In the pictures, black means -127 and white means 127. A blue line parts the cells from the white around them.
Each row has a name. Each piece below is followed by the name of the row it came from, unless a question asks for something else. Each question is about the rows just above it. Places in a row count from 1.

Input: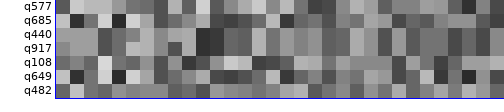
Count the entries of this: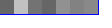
7
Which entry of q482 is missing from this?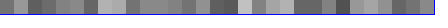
-4
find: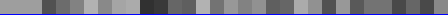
q440
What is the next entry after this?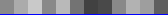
2

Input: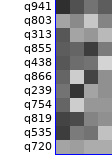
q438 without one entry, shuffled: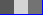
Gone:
-18
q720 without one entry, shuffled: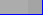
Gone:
30
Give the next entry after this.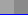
71
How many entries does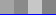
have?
4
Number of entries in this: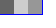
3

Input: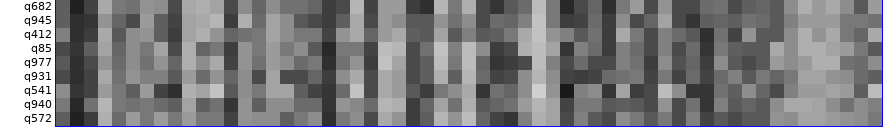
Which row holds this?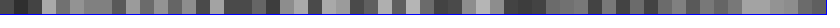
q931
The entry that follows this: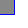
-20
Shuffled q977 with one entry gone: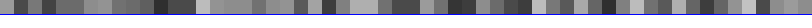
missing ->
-45
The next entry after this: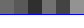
-38

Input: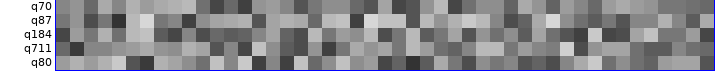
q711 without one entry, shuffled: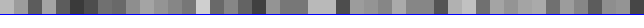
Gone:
-2
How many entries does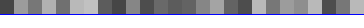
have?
26

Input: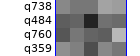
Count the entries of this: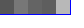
5
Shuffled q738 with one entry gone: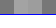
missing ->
8
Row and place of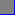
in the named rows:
q359, 2
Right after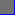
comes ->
-20
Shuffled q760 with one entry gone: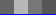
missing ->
-33
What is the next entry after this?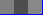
-8
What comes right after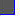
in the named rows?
-8

